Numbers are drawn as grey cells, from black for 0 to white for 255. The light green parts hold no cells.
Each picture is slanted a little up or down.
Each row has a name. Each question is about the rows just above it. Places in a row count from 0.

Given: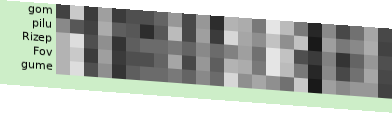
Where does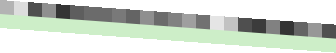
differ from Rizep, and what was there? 10, 137
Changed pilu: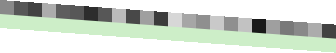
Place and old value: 15, 194
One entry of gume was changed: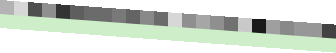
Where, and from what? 1, 221

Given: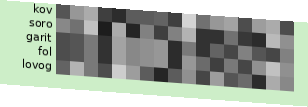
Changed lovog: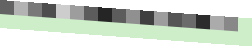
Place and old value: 10, 70
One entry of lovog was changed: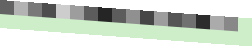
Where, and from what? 13, 107

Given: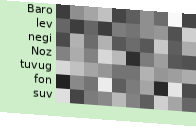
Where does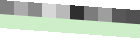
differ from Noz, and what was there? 2, 130
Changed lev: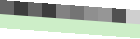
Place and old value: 4, 124

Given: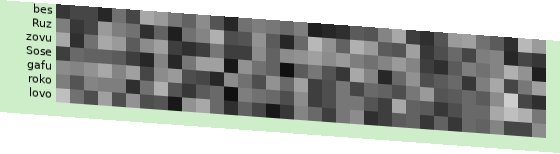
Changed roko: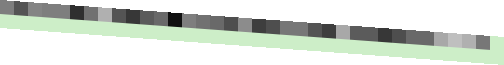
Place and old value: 25, 98
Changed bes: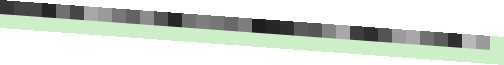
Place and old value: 29, 160
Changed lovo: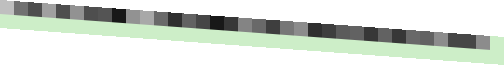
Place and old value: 31, 132
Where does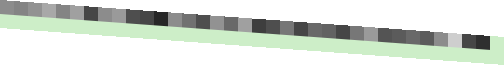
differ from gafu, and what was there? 24, 78

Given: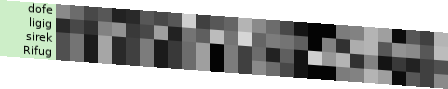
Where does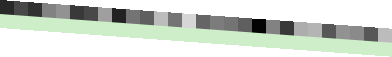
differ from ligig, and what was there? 20, 49
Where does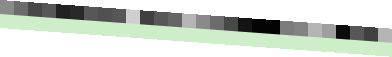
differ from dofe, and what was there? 7, 72
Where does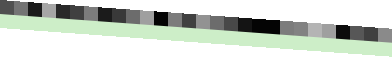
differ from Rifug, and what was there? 14, 138
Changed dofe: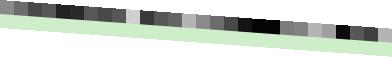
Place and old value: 10, 64
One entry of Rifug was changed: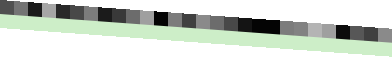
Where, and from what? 5, 64
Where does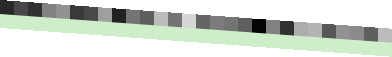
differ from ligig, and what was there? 26, 87

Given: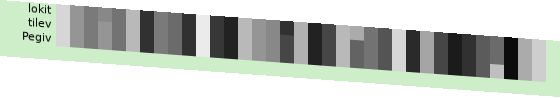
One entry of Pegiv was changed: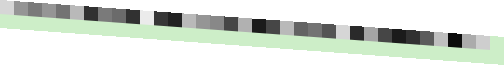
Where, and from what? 18, 34
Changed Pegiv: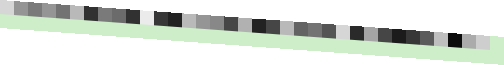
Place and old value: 29, 49
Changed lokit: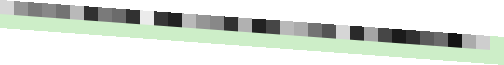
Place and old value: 32, 12

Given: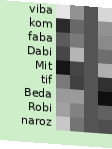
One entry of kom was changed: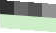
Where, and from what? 0, 43
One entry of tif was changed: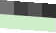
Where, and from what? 0, 122
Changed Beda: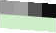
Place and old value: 1, 154
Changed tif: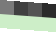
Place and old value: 3, 49

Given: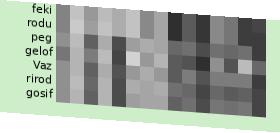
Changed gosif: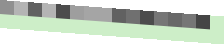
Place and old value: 12, 112
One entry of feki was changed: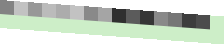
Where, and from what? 14, 69

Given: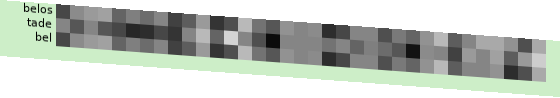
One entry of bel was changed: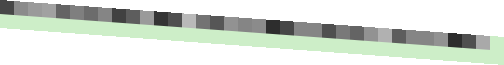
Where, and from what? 27, 185
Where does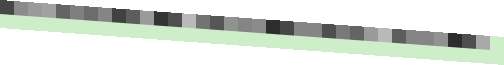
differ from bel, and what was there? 26, 146
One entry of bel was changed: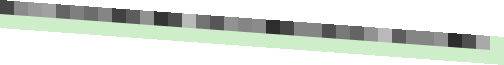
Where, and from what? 10, 154
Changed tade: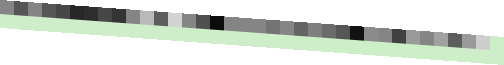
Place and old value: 11, 100

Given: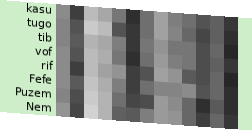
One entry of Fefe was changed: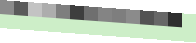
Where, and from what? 8, 132
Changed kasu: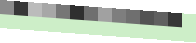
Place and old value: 1, 62
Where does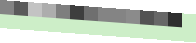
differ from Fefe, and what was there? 0, 139
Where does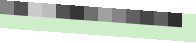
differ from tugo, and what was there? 9, 103
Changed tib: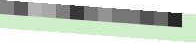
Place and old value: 10, 77

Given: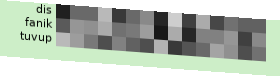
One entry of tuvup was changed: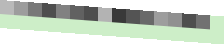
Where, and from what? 11, 164
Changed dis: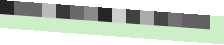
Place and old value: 0, 32
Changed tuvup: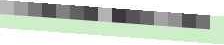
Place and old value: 6, 78
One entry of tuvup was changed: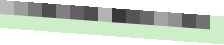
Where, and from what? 13, 78

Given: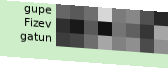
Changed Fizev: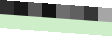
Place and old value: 4, 116
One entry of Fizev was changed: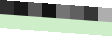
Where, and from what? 7, 166

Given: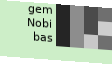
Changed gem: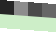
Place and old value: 3, 111
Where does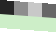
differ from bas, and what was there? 3, 111
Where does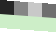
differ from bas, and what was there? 1, 141
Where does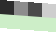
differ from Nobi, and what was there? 0, 37
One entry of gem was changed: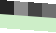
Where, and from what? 2, 75
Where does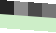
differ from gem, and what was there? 3, 111

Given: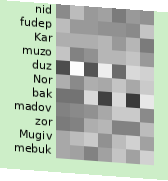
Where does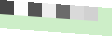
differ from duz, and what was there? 0, 77
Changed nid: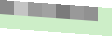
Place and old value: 1, 188
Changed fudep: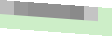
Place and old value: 2, 153
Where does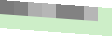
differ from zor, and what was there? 6, 188
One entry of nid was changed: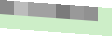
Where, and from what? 2, 153

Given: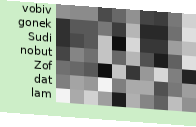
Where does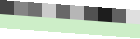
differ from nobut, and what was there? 3, 196
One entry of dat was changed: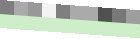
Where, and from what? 1, 164
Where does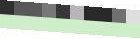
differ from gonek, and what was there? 4, 61
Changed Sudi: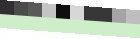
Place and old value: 8, 158
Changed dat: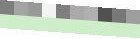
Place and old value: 6, 170
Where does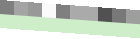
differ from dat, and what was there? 3, 243

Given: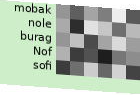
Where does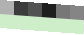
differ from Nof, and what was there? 5, 141
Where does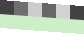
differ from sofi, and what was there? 0, 60

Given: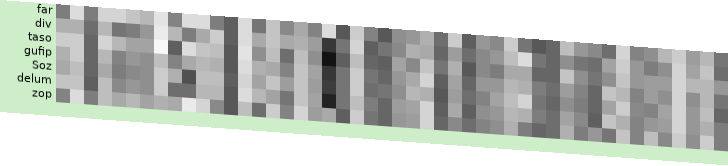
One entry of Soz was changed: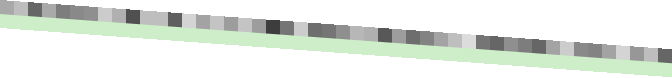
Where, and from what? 33, 212
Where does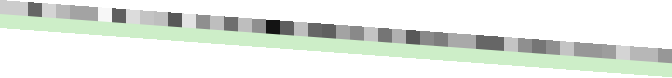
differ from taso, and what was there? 42, 157
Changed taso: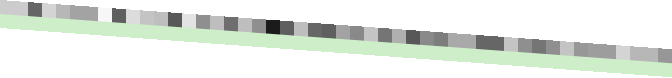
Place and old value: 19, 19
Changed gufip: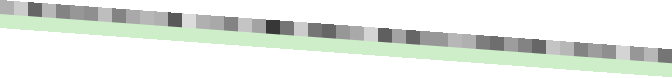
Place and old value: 45, 143
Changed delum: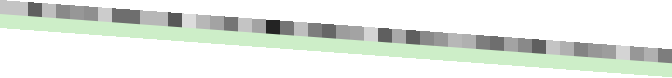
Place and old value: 30, 143
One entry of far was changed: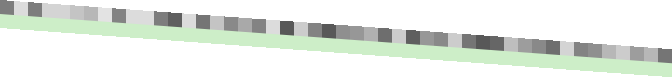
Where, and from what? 37, 151

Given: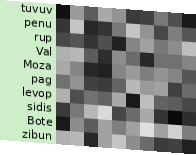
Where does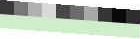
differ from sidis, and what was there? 2, 183
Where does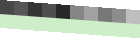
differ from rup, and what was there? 4, 33
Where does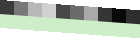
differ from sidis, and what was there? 3, 217
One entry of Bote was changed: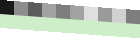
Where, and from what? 7, 161
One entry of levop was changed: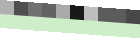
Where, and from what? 7, 99
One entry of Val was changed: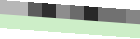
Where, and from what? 0, 176

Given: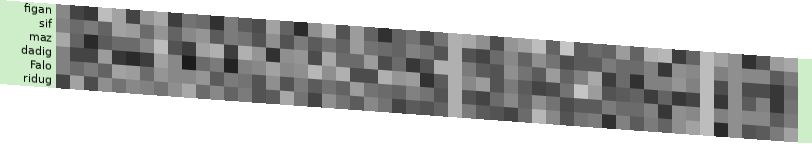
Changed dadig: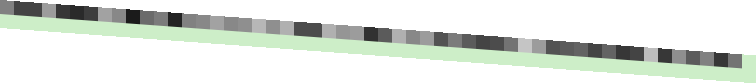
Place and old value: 42, 61
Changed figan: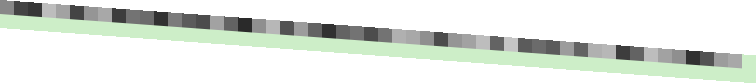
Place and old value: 39, 99
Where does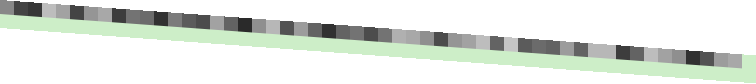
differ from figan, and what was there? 42, 176
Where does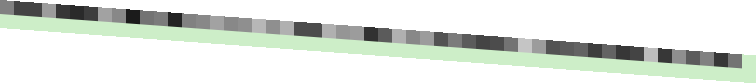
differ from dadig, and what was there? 10, 107
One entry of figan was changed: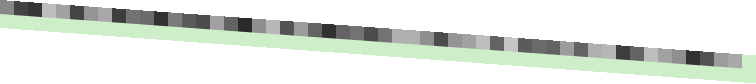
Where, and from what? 29, 168
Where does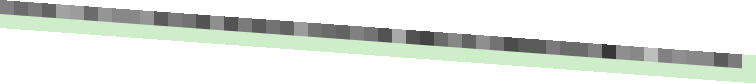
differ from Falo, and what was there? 28, 176
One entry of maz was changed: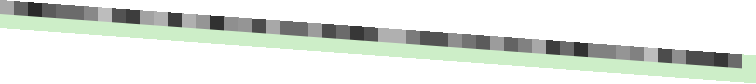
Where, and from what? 30, 91

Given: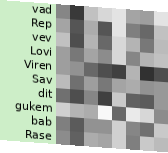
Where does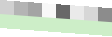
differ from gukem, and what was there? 2, 172
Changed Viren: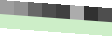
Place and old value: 5, 180
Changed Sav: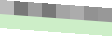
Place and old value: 1, 112

